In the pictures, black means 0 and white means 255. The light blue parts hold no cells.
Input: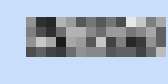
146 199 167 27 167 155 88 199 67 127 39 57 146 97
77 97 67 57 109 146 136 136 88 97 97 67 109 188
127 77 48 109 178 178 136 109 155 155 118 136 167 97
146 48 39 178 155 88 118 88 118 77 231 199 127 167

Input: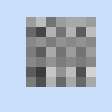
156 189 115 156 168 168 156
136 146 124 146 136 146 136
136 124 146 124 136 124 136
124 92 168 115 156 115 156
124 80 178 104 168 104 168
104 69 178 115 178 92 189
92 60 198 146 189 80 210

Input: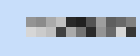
214 203 191 64 170 115 41 148 105 214 53
148 139 170 191 41 32 83 158 94 105 127

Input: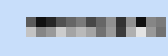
195 134 153 204 164 185 164 113 153 59 175 227 153 113
91 17 38 81 102 122 71 102 144 50 144 17 134 122

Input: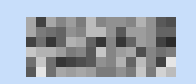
89 229 112 167 157 167 157 123 123 145 123 198 123 210 187
112 198 112 54 66 78 89 145 133 178 100 187 133 66 229
198 178 178 157 123 133 89 198 133 157 167 78 133 112 123
167 123 112 100 145 133 187 187 145 89 157 157 145 100 100
66 112 54 100 178 167 100 54 133 54 100 157 145 66 42
167 66 167 133 157 123 187 133 145 145 133 178 145 89 78

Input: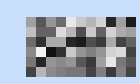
138 243 18 49 201 149 128 149 210 219 67
67 182 138 128 119 119 67 128 58 128 67
192 99 99 219 182 79 201 99 210 171 160
160 88 149 108 231 201 182 210 38 160 27
108 49 171 171 38 27 79 58 171 67 99
119 38 149 138 149 88 58 160 231 119 88

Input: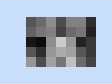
98 118 129 67 107 118 34
86 107 141 77 129 129 46
151 77 161 118 192 107 67
86 46 151 171 161 86 57
23 12 141 204 151 34 57
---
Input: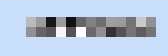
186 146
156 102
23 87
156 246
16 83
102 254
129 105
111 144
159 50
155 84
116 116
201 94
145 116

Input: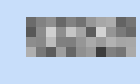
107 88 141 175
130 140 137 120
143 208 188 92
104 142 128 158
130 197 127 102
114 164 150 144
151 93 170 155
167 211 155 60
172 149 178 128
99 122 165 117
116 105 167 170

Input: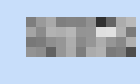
126 164 120 147
154 139 124 141
169 178 143 98
127 174 150 150
131 182 173 171
130 148 138 125
145 149 150 171
49 223 173 177
101 225 150 122
172 177 136 128
185 122 175 76

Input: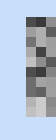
77 158 116 170 193 78 109 109 180 193
57 175 175 67 141 60 163 97 204 204
142 94 158 159 90 132 158 159 137 147

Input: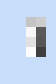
196 246 225 251
205 90 86 62

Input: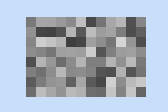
121 145 134 141 79 127 91 109
165 69 205 133 180 112 124 188
164 66 195 119 151 141 147 167
153 83 180 159 109 184 152 147
138 181 62 162 139 137 96 185
191 88 70 158 180 141 167 177
72 188 159 204 127 131 90 110
116 156 142 86 127 85 72 106
167 163 118 128 180 80 208 196
182 125 213 157 145 178 140 131
80 78 149 159 186 85 186 197
134 96 78 141 122 117 199 100
